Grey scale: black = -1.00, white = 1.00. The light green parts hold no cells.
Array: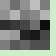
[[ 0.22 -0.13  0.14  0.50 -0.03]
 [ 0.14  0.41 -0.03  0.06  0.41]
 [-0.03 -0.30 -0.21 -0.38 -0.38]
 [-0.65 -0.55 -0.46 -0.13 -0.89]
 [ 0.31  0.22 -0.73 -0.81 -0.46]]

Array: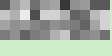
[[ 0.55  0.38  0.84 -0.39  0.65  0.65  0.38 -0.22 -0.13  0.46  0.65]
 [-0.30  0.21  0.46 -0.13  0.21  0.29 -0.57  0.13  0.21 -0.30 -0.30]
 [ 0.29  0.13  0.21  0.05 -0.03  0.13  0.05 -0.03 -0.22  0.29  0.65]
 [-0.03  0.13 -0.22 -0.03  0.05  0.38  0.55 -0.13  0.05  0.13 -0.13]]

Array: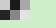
[[-0.72  0.06  0.78]
 [ 0.61 -0.80  0.32]]

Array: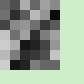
[[-0.20 -0.39  0.36 -0.20  0.26  0.08]
 [ 0.53 -0.12  0.26 -0.65 -0.02  0.26]
 [-0.47  0.08  0.17 -0.12 -0.56 -0.29]
 [-0.12 -0.65 -0.29  0.45  0.17 -0.91]
 [ 0.45 -0.02 -0.65 -0.56 -0.39  0.53]
 [ 0.61 -0.83 -0.73 -0.02 -0.20 -0.20]
 [ 0.61  0.36 -0.83 -0.73 -0.47  0.17]]

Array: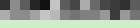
[[ 0.35  0.10  0.10  0.27  0.54  0.44  0.00 -0.09  0.00  0.00  0.19 -0.54
   0.19 -0.09]
 [-0.62  0.10 -0.28 -0.71 -0.87  0.54 -0.28 -0.45  0.35 -0.18 -0.45 -0.54
  -0.62 -0.28]]

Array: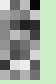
[[-0.58  0.75  0.85 -0.30]
 [ 0.85 -0.20  0.48 -0.94]
 [ 0.40 -0.02  0.40 -0.11]
 [ 0.06  0.48  0.23 -0.50]
 [ 0.31  0.14 -0.02  0.58]
 [ 0.14 -0.30 -0.11  0.23]
 [ 0.31 -0.40 -0.20  0.67]
 [ 0.06 -0.40 -0.74 -0.66]]

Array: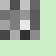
[[ 0.26 -0.02  0.80 -0.29]
 [ 0.45 -0.38  0.54 -0.21]
 [-0.11 -0.02  0.18 -0.29]
 [-0.46  0.35 -0.62  0.08]]
